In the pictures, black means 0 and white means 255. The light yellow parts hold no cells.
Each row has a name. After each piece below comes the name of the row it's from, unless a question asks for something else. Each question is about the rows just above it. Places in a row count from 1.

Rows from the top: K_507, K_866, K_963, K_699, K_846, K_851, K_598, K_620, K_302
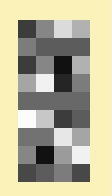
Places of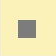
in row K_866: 1
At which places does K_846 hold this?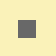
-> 1 2 3 4
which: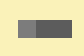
K_866

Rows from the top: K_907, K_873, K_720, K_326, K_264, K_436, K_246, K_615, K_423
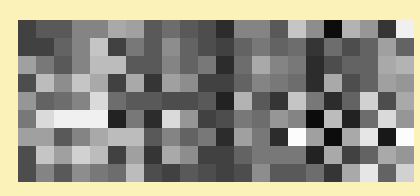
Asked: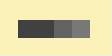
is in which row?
K_615
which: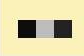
K_436
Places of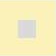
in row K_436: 2 9 21
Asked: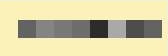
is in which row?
K_326
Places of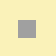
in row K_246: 1 2 13 17
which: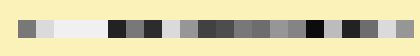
K_436

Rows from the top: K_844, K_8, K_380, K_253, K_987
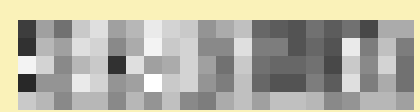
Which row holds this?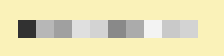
K_8
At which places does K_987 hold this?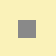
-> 3 6 10 18
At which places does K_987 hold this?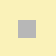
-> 2 4 5 7 17 20 21
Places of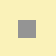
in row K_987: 8 19
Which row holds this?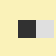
K_380
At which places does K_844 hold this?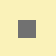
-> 3 17 19
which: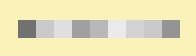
K_844

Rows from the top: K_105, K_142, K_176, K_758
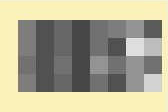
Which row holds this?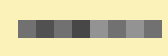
K_176
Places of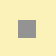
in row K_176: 5 7
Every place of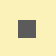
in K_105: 8
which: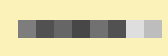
K_142
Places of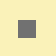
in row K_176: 1 3 6 8
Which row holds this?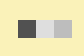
K_142
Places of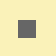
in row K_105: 3

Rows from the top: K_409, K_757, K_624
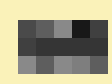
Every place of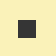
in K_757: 2 3 4 5
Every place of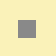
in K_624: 1 3
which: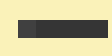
K_757
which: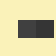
K_757
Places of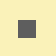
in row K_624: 2 5

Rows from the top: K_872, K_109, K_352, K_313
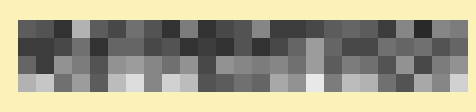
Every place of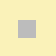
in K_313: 6 10 19
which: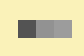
K_352
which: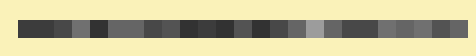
K_109
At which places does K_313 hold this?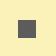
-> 5 12
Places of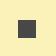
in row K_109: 3 8 15 19 20
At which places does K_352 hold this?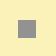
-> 3 6 10 12 22 25
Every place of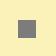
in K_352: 4 14 19 24

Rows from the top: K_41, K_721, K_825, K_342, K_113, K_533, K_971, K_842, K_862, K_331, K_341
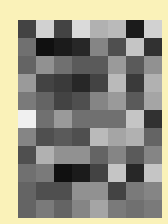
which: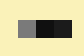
K_862
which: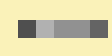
K_842
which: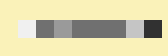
K_533
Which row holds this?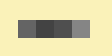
K_113
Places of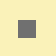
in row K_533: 2 4 5 6
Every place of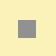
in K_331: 4 5

